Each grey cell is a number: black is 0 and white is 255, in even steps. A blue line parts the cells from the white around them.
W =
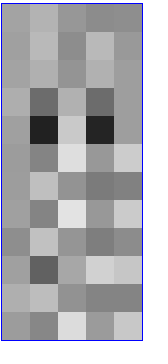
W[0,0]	163
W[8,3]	126
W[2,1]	176
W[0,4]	142
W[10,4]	132
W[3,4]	158
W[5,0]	156
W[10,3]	132
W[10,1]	189
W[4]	[160, 33, 201, 36, 158]
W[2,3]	177
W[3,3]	108
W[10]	[175, 189, 146, 132, 132]
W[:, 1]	[179, 185, 176, 108, 33, 132, 191, 132, 193, 97, 189, 135]
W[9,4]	198
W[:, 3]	[140, 185, 177, 108, 36, 152, 123, 152, 126, 209, 132, 155]
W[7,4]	203

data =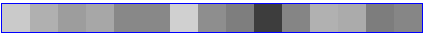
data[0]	202
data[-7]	126
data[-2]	125
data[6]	208
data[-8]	142

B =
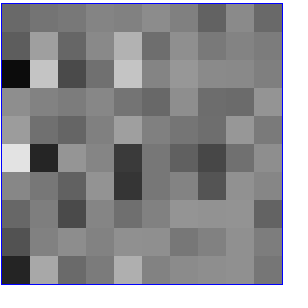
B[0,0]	105
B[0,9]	105
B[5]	[227, 37, 149, 133, 58, 119, 96, 71, 112, 142]
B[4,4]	159
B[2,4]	196
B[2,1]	196
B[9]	[36, 168, 106, 123, 175, 130, 139, 142, 144, 118]
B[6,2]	97
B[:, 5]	[140, 110, 132, 104, 128, 119, 119, 129, 143, 130]
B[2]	[12, 196, 74, 112, 196, 132, 151, 138, 137, 127]
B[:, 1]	[116, 159, 196, 130, 112, 37, 119, 126, 129, 168]
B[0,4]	129
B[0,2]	120
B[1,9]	124
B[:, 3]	[132, 137, 112, 135, 128, 133, 147, 133, 130, 123]
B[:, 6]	[128, 143, 151, 142, 117, 96, 131, 148, 119, 139]
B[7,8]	147
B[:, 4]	[129, 178, 196, 116, 159, 58, 53, 111, 144, 175]
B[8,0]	82
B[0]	[105, 116, 120, 132, 129, 140, 128, 98, 138, 105]
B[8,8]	144

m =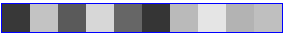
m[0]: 56
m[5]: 53
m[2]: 90

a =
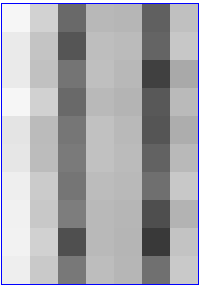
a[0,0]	246
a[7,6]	179
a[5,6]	185
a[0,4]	182
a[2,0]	234
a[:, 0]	[246, 234, 234, 246, 228, 230, 238, 241, 242, 238]
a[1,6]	199
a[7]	[241, 200, 125, 185, 182, 78, 179]
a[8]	[242, 209, 79, 185, 181, 57, 195]
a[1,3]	190
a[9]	[238, 201, 120, 189, 182, 112, 201]
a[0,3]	184
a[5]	[230, 188, 122, 193, 187, 98, 185]
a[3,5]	88
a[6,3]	188
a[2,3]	191
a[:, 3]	[184, 190, 191, 185, 193, 193, 188, 185, 185, 189]

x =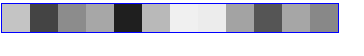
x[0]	196
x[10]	166
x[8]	163
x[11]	136

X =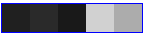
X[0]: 32
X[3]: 209
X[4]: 172

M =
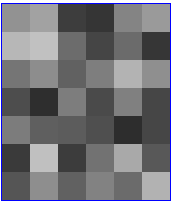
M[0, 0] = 146
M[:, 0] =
[146, 183, 117, 77, 124, 58, 85]
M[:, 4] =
[132, 107, 179, 128, 45, 169, 107]
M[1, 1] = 193
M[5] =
[58, 192, 60, 114, 169, 88]
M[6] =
[85, 142, 97, 130, 107, 178]
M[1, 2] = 108
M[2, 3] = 126
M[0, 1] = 162
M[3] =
[77, 46, 125, 74, 128, 70]

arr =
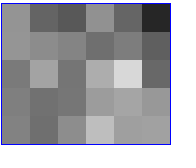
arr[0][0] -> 148
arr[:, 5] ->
[38, 95, 104, 152, 161]
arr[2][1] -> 163
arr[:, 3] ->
[145, 111, 173, 156, 190]
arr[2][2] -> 117
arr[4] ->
[130, 111, 141, 190, 159, 161]
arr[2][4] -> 216

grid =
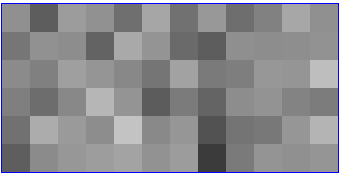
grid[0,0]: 144
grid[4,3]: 141
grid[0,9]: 129
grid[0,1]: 93
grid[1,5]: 148
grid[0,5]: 166
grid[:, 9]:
[129, 141, 151, 147, 120, 148]
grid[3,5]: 92
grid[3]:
[127, 109, 136, 182, 148, 92, 123, 100, 141, 147, 131, 124]
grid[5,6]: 156
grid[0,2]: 156
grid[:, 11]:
[144, 146, 190, 124, 180, 149]
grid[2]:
[139, 128, 159, 149, 136, 117, 162, 122, 126, 151, 149, 190]
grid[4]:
[113, 172, 154, 141, 195, 137, 150, 82, 116, 120, 150, 180]
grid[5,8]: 122
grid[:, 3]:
[145, 99, 149, 182, 141, 157]
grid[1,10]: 142
